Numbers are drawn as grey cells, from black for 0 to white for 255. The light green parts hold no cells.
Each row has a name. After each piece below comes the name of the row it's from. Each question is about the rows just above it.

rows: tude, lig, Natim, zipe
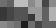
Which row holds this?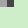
tude
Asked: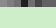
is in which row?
zipe

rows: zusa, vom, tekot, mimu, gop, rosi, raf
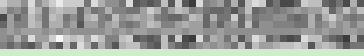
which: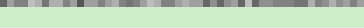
mimu
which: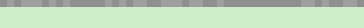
gop
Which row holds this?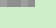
gop
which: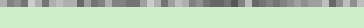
vom
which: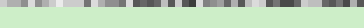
zusa

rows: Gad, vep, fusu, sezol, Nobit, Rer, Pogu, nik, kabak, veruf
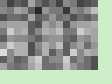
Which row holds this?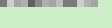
Nobit
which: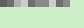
kabak
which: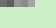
Rer

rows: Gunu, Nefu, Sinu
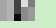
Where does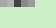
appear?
Nefu
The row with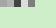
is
Gunu

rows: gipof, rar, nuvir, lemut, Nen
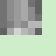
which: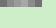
nuvir
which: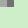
gipof

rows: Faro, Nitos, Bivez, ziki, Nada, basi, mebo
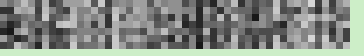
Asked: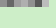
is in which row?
mebo
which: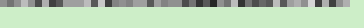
Faro
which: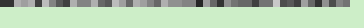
Nitos
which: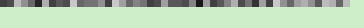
mebo
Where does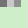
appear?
ziki

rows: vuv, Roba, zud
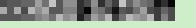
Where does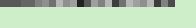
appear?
zud
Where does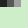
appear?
zud
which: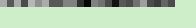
Roba
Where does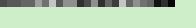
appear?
vuv

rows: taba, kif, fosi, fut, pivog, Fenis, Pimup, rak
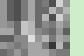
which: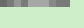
rak
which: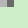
fut
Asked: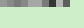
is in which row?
Pimup

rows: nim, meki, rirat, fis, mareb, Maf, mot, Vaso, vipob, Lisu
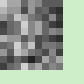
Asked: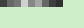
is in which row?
fis
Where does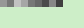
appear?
rirat
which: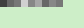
Lisu

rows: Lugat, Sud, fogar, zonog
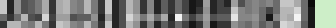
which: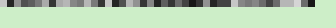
Sud
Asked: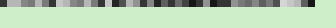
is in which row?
zonog
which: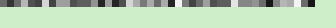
fogar
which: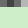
Sud
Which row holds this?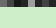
Lugat

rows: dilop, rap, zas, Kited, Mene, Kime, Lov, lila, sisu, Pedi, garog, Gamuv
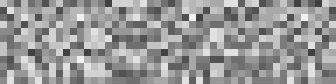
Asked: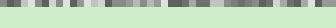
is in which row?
Pedi
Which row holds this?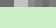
Pedi
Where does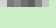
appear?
Lov
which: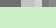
Lov

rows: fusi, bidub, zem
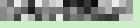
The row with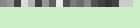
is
zem
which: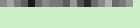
bidub

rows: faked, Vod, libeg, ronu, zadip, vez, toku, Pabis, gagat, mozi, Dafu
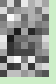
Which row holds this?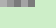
ronu
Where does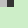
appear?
mozi

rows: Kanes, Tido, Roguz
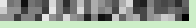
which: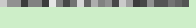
Tido
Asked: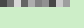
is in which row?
Tido
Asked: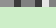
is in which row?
Tido
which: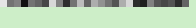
Kanes
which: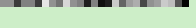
Roguz

